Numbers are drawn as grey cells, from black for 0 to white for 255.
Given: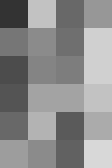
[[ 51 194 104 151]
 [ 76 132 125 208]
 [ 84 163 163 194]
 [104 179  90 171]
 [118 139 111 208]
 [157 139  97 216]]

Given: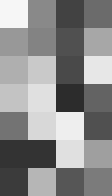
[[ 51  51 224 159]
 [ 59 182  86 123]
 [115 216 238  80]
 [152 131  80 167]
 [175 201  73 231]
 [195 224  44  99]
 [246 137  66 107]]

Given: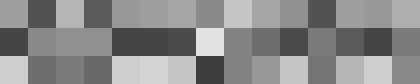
[[ 69 138 144 144  69  69  75 226 130 110  75 123  90  69 123]
 [158  83 181  90 152 158 165 138 197 165 144  83 158 152 173]
 [205 110 123 104 205 212 197  61 130 152 197 116 181 205 138]]

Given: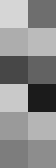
[[ 71  98]
 [125 141]
 [154 181]
 [173 187]
 [201  27]
 [214 110]]

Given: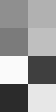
[[ 43 231]
 [123 191]
 [143 177]
 [250  63]]

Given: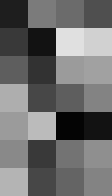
[[ 30 123 107  79]
 [ 57  18 224 209]
 [ 94  50 155 161]
 [137  57 115 143]
 [155 187   4  18]
 [174  71  94 131]
 [180  71 100 131]]

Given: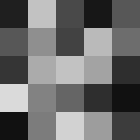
[[ 17 124 210 157  60]
 [ 31 194  73  23  87]
 [ 53 171 194 163  46]
 [ 87 143  66 186 109]
 [218 130 101  46  17]]
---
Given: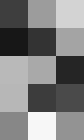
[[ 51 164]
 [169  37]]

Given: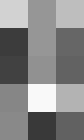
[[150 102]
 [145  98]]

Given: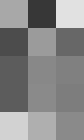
[[155 103]
 [136 128]]

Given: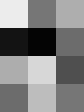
[[  4 108]
 [215  79]]

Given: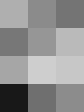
[[150 186]
 [206 199]]

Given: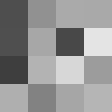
[[167  72]
 [179 215]]

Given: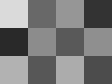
[[140  89]
 [ 87 172]]

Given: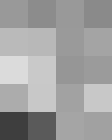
[[184 154]
 [201 150]]

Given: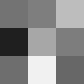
[[167 125]
 [241 103]]
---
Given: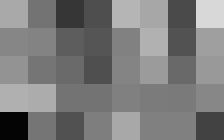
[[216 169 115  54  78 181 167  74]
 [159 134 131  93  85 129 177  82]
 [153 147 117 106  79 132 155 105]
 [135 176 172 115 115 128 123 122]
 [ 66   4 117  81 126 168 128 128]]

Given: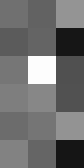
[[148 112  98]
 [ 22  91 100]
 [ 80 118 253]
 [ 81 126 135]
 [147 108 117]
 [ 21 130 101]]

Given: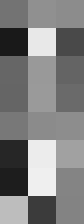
[[140 115 144]
 [ 73  25 232]
 [100 102 153]
 [106 101 154]
 [141 120 139]
 [161  38 236]
 [132  29 239]
 [131 189  59]]

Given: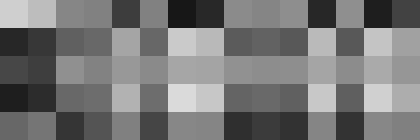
[[ 66 207 189 134 129  61 129  23  40 139 133 142  39 143  30]
 [161  39  55  96 104 165 103 202 185  91  98  88 186  88 196]
 [150  71  62 144 130 152 138 166 164 145 141 142 165 140 170]
 [173  30  44 104 109 178 109 218 199 100 105  96 200  95 208]
 [128 103 117  53  84 128  69 135 133  47  59  50 133  51 135]]

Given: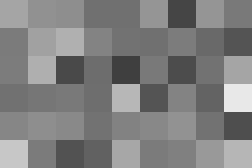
[[121 165 145 142 112 112 149  69 149]
 [ 84 123 161 176 131 114 112 124 105]
 [165 124 175  73 109  63 121  76 114]
 [232 113 118 121 110 183  84 131  99]
 [ 78 134 142 137 114 130 136 146 114]
 [182 199 123  82  97 167 123 128 153]]

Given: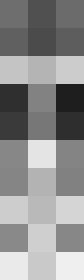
[[107 110  80]
 [ 93  96  75]
 [204 196 180]
 [ 30  47 130]
 [ 46  58 119]
 [132 135 228]
 [129 133 179]
 [213 205 185]
 [135 137 207]
 [239 234 201]]

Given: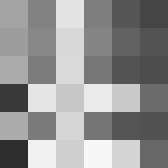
[[ 69 163 130 228 127  85]
 [ 83 157 135 216 132  98]
 [ 77 171 124 218 118  83]
 [108  57 229 199 234 202]
 [ 81 172 123 214 117  85]
 [103  45 240 207 247 212]]

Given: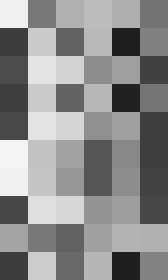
[[116 240 120 176 188 174]
 [129  61 202  98 185  31]
 [ 65  76 227 211 140 159]
 [117  63 203  99 183  33]
 [ 63  73 227 214 144 160]
 [ 63 244 194 162  85 136]
 [ 66 241 197 151  85 141]
 [ 71  71 223 215 148 157]
 [177 164 120  98 160 180]
 [130  61 204 104 182  31]]
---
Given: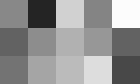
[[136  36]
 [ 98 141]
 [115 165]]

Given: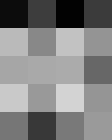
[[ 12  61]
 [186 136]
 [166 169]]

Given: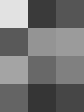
[[226  58]
 [ 89 148]
 [164 104]]

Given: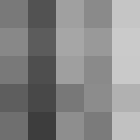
[[121  82]
 [136  92]
 [121  78]]

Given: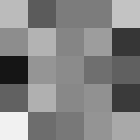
[[187  91]
 [141 179]
 [ 21 149]]

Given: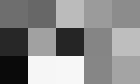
[[110 103]
 [ 39 161]
 [ 10 246]]
